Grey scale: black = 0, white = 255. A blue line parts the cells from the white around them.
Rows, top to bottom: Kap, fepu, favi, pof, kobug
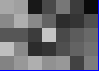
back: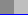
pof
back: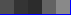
fepu
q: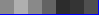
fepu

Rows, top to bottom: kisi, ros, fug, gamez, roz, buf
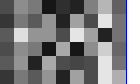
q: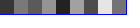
ros
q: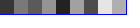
buf
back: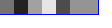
fug

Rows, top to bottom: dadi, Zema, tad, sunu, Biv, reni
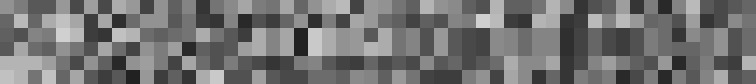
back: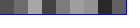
Biv
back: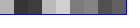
Zema
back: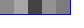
reni

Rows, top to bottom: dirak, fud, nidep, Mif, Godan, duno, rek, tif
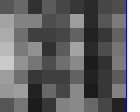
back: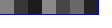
rek
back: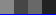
rek

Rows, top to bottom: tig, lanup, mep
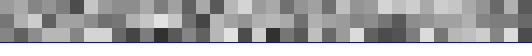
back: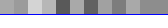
tig
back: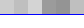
tig
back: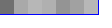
lanup

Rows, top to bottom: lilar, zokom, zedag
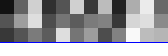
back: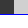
lilar
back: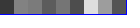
zokom

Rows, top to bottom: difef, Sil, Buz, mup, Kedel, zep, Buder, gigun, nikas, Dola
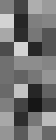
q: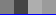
difef
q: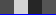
mup
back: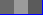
Dola
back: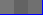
zep
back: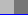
nikas

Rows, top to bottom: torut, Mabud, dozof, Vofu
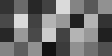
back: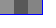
torut
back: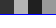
Mabud
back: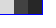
torut
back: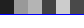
dozof

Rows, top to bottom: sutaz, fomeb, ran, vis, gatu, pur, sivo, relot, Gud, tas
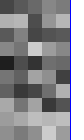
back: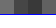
sivo
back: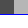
fomeb
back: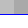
Gud
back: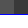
relot

